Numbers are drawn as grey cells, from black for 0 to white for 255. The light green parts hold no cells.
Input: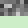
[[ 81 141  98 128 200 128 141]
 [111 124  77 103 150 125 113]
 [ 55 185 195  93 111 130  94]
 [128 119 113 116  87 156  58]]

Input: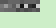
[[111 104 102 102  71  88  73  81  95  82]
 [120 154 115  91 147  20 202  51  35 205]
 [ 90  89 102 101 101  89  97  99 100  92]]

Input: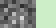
[[124 159 121 101  82 146 107 123  95]
 [ 87  89 106 190 106 160 118  71 104]
 [126  52 129 131 123 213 102  93 100]
 [103 106  80 186 114 113 131  74 113]
 [ 82 163  80  80 103 143  94  57  77]
 [ 62  58 136 123 109  45  74 106 120]
 [122  82 107  59 108 129 121  89 132]]

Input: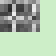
[[ 77  90  74 206  76  95  88 109 193  99]
 [ 79  75  59 220  73  82 101 102 206 116]
 [118 103 120 195 126 128 142 120 153 148]
 [134 171 222 108 201 212 124 192  65 102]
 [ 66  66  83 236  92 105  99 110 178 108]
 [113  95  40 193  60  59 122  91 234 145]
 [114  98  46 190  64  64 122  93 228 143]
 [197 177 163  97 167 150 187 149 134 186]]

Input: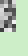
[[ 62 221 234 122]
 [182  62 134  65]
 [172  90 108 240]
 [195 207  80 129]
 [207 172 169  85]
 [217  65  86  79]
 [183 219 111 171]
 [113 165  77 219]]

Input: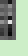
[[104 100  85  97]
 [ 52  83   9  92]
 [ 62  83  21  94]
 [ 84  88  38  94]
 [147 118 225 105]
 [ 63  85  20  94]
 [119 104 139  97]
 [ 91  98 111  91]
 [116 102 143  97]
 [ 76  76  20  91]]

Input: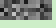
[[ 94  90  92  82 153 123  64 128 133 141  61  76 107]
 [151  35  93 195  74 113 169 107 113 142  60 112 114]
 [ 17 148  95  65 152  67 101  80  72  52 106  43  61]
 [118  67  87 173 151 128 128 141 140 158  26  75 106]
 [131  71  93  44  64 123  27 125 130 142  83 122 119]]
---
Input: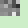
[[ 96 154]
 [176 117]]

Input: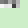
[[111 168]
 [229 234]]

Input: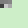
[[127 133]
 [202 168]]

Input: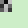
[[ 10 197]
 [192 107]]

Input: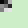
[[ 48 180]
 [119  42]]

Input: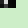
[[216   7]
 [ 64   8]]
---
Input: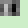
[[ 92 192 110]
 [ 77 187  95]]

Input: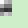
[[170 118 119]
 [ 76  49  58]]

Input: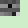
[[148 147  11]
 [ 83  82  86]]

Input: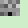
[[118  86 180]
 [147 143 151]]

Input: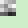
[[177 139 208]
 [217 166 135]]

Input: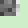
[[111 118 121]
 [104  96  64]]

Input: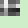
[[161 239 150]
 [ 71 160  52]]
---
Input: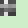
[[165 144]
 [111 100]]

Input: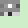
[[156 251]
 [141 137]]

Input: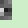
[[107 107]
 [ 29  55]]

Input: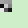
[[202 131]
 [ 82  19]]

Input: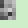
[[156 141]
 [178 206]]

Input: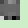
[[103 104]
 [104 103]]
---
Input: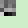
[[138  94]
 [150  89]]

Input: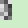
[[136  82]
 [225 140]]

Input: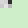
[[215 210]
 [203 227]]

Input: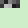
[[ 99  33]
 [ 55 196]]

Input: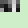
[[86 91]
 [49 22]]

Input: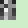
[[ 35 211]
 [143  65]]

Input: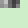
[[153 194]
 [143 161]]

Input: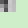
[[ 92  61]
 [158 108]]

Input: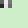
[[ 99 234]
 [ 39 227]]
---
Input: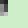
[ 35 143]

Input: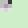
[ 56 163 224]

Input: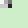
[119 202]

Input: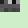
[151  87  78]

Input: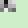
[220 177 236]

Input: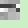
[162  83 170 160 169]

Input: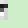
[218  25]
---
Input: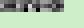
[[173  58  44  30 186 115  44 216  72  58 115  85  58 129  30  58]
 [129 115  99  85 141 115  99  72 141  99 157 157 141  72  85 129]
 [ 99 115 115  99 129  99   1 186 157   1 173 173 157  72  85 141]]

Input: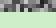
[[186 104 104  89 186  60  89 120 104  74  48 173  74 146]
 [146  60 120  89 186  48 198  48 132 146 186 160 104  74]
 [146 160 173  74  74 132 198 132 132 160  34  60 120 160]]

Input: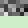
[[123 153  76  76 107 137 137]
 [137 226  91 107 107  46 169]
 [181  60 123 181  46 153  17]
 [ 91  60 169 153 107  91  60]]

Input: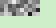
[[122 176  79 122  79 107 176 107 150 191]
 [ 92 191 107 107 150 222 137 164 122  41]
 [137 137 176 236 164 107  92 176 137 122]
 [164 207 191  79 150 150 207  28 191 207]]

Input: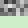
[[ 85 168  69 100 198 100 168]
 [156  55 114  69 141 198 156]
 [114 114 141 114 214 141 182]
 [156 182 228 182 127 168 100]]

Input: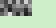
[[ 57 125  32  99  99  99  44 125]
 [152  86  57 125 152 140 111 167]
 [111  71 167  71 181  86 208 125]
 [ 99 140 222 111  44 140  32  71]]
